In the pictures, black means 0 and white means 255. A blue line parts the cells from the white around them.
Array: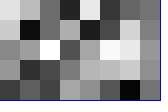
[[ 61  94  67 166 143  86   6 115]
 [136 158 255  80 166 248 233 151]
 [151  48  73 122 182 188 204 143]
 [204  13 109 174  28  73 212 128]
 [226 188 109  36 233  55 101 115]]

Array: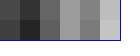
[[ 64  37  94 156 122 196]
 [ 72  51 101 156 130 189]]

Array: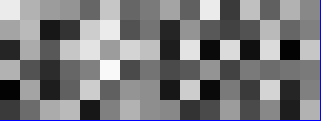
[[  3 164  29  96 205  96 148 142  23 205  10 122  58 212  37 128]
 [ 37 171  88 198 227 156 212 192  29 227  10 219  16 219   3 198]
 [ 58 108 171 186  23 128 178 142 136  51  74 156  74 136  29 178]
 [164 186  23  51 205 235  82 116  37 148  88  66  82 186 102 128]
 [178  82  44 102 128 249  74 116  74  88 148  66 122 108 116 122]
 [235 178 156 148 102 198 102 122 164  96 235  58 192  96 178 136]]

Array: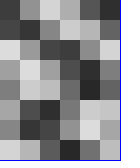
[[ 61 146 212 174  85  47]
 [ 69  54 134 204 182  99]
 [126 204 189 106  40  99]
 [134  54  69 146 220 166]
 [160 220 160  77  47 126]
 [166  77  47 120 204 197]
 [212 182  91  40 113 189]
 [220 154  69  61 140 212]]

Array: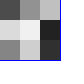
[[ 76 146 192]
 [133 207  48]
 [219 240  34]]

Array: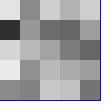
[[ 48 152 109 102 158]
 [138 131 200 193 116]
 [214 185 164 124 102]
 [227 138 207 178 207]
 [235 144 185 170 158]]

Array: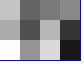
[[171  80 183  52]
 [196 100 122 137]
 [254 149 218  24]]

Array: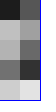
[[ 28  86]
 [113  50]
 [179 105]
 [192 160]
 [206 227]]
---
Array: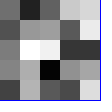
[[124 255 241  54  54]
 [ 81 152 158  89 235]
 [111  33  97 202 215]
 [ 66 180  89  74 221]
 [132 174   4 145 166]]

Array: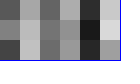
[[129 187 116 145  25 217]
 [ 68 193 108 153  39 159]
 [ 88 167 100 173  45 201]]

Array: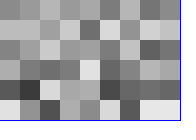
[[ 89  59 217 168 174  74 103 111 103]
 [132 160 202 154 160 124 194  97 117]
 [139 154 182 154 168 124 182 117 139]
 [188 188 160 202 111 217 147 209 194]
 [174 124 111 124 225 103 132 182 168]
 [225 147  81 174 139 217  89 231 231]]

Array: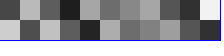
[[206  78 193  93  36 173 109 129 158  85  49]
 [ 71 186  93  30 166 109 136 166  85  49 242]]

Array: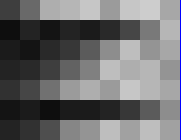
[[ 62 105 174 182 198 155 198 205 167]
 [ 49  70 113 155 174 155 198 182 167]
 [ 35  49  78 134 148 190 161 190 161]
 [ 35  41  62  98 128 190 174 182 148]
 [ 27  20  41  55  91 141 190 148 167]
 [ 14  35  20  35  27  41  70 121 182]
 [ 20  27  14  27  27  35  55  91 141]]

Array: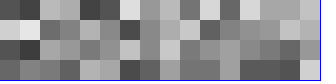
[[ 83  67 186 173  67  83 222 152 186 116 215 103 215 167 167 194]
 [ 83  61 167 152 122 145 194 137 200 122 145 160 137 122 103 152]
 [103 130 122  97 179 167  75  97 160 116 116 160  90  90  83 208]
 [208 230 109 130 179 137  75 137 173 200  97 130 145 152 194 179]]

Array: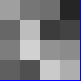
[[ 95  80 202 174]
 [125 209 146 139]
 [159 118 111  37]
 [103 189  60  67]]
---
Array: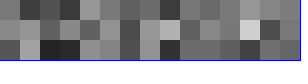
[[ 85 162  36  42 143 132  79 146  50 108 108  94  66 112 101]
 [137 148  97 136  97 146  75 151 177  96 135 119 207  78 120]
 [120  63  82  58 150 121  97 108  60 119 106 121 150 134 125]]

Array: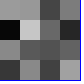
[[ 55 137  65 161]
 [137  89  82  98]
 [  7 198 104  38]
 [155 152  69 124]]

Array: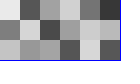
[[196 152 164  85 215  87]
 [126 214  74 159 205 186]
 [234  86 162 209 116  55]]

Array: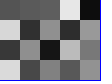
[[218  72 129  88 146]
 [ 56 143  21 187 120]
 [215  48 144  45 153]
 [ 84  90  94 231  13]]

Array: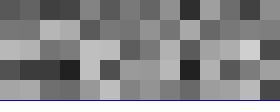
[[165 169 111 107 152 189 131 147 124 105 157 161 185  72]
 [ 82  60  60  33 191  79 154 152 183  33 177  88 124 160]
 [184 178 116 124 191 188  93 120 177  91 162 173 207  74]
 [119 118 182 172  90 120 116 146 117 168 104 120 129 126]
 [ 88  99  64  69 131  89 121 101 144  46 159 109  65 142]]

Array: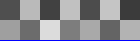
[[159 108 220 125 169 100 179]
 [ 79 186  65 193  76 197  59]]

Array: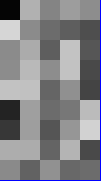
[[138  98 145 104 108]
 [173 172 100 180  73]
 [ 55 158  85 150 210]
 [ 35 159 108 119 187]
 [194 193 101 144  68]
 [140 185 141 194  73]
 [139 171  94 195  86]
 [214 139 108  94  78]
 [  5 177 132 157 141]]
